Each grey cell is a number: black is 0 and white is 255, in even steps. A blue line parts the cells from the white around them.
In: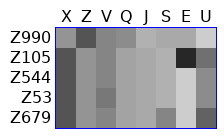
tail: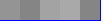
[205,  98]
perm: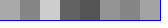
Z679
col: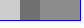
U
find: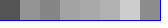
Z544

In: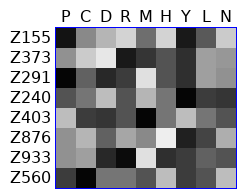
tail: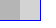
[110, 211,  25,  89, 203]
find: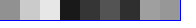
Z373
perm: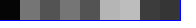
Z240
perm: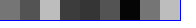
Z403
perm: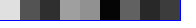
Z291

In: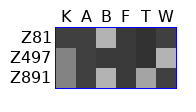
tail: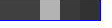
[64]
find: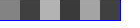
Z891
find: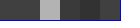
Z81
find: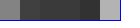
Z497
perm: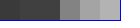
Z891

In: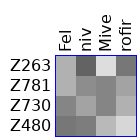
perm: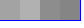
Z781
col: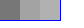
rofir
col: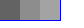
niv
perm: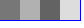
Z263
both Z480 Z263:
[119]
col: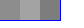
niv

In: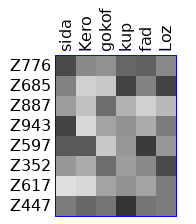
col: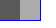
Kero
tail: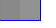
[103,  97, 137]
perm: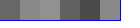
Z776
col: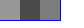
Loz

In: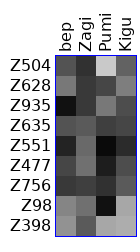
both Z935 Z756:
[57]
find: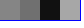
Z98
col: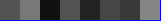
bep

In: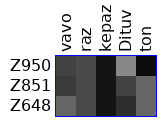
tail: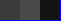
[ 66, 102]
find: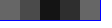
Z648
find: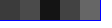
Z851

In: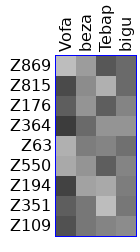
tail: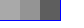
[132]
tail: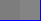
[112]

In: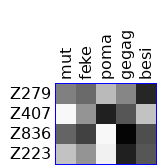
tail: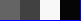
[78]
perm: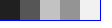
Z223
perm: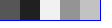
Z223

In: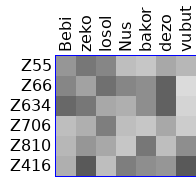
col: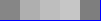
Nus
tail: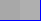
[142,  97, 212]
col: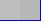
Bebi
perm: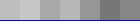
Z55
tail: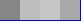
[183]

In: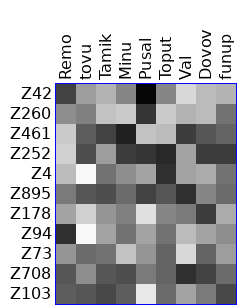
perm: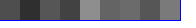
Z708
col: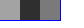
Val
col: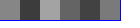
Dovov
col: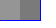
Pusal
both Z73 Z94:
[114]
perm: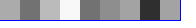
Z4

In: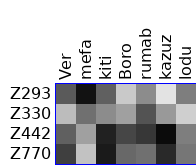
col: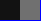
mefa
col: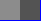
rumab
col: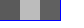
Ver
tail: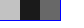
[112,  41, 118]
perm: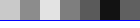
Z293

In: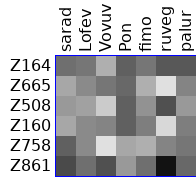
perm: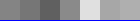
Z758
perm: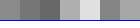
Z665
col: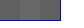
Pon
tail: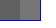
[88, 88]

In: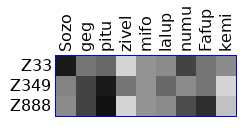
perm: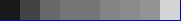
Z349
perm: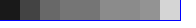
Z33
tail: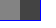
[ 25, 117, 147, 104, 139, 117, 213]
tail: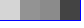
[117, 139]

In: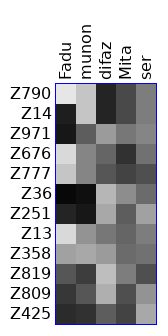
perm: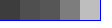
Z819
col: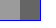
difaz
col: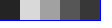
Fadu

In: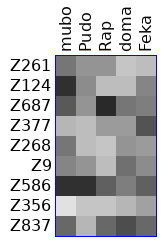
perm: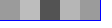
Z377
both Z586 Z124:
[48]
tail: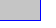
[182, 161]
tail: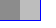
[189, 133]
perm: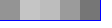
Z268

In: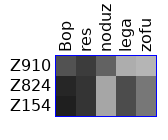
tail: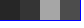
[119]
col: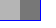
zofu

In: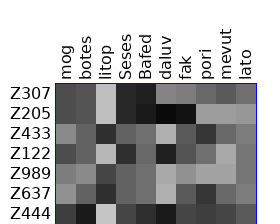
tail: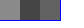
[111, 169, 145, 163, 163, 118]
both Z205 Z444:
[26]
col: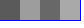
mevut
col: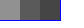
fak

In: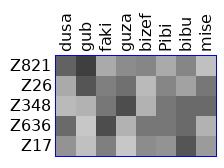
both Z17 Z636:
[199]
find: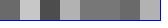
Z636
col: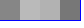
bizef
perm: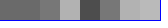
Z348
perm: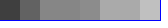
Z821
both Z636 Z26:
[119]

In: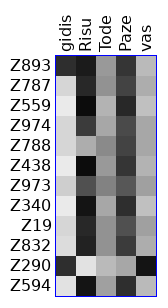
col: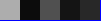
Risu
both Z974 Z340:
[167]
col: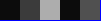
Risu
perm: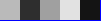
Z594
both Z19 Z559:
[40]
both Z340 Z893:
[46]

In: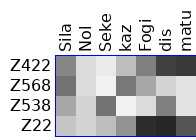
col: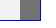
Seke
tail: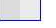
[189, 128,  64,  57]
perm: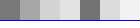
Z568
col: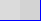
Nol
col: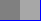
Fogi

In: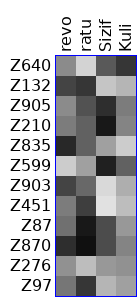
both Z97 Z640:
[54]
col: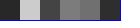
revo
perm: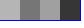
Z97
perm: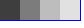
Z451
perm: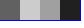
Z599
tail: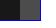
[152]

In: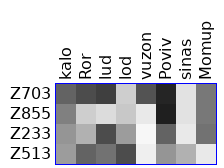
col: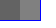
kalo
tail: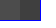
[206,  83,  37, 226, 120]
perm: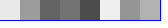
Z513
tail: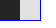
[120]
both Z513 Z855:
[233]
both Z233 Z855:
[233]
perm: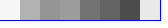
Z233

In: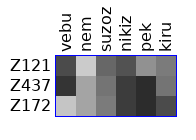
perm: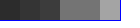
Z437
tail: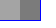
[60, 44, 75]
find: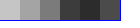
Z172
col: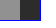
pek
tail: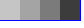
[44, 75]
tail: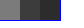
[75]

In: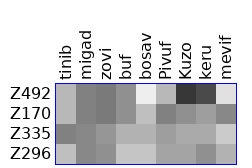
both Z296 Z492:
[144]
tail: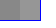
[178, 178, 158, 170, 170, 203]

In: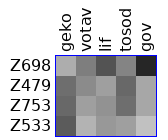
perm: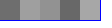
Z753
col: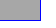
gov
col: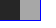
gov

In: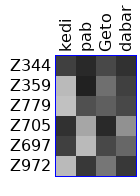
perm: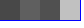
Z779
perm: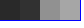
Z705
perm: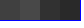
Z344
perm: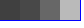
Z697
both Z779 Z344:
[72]

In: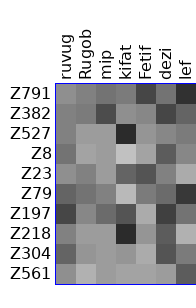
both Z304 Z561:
[156]
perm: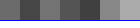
Z197
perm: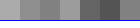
Z23
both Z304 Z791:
[123]

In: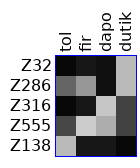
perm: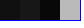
Z32
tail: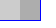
[65]
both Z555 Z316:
[65]

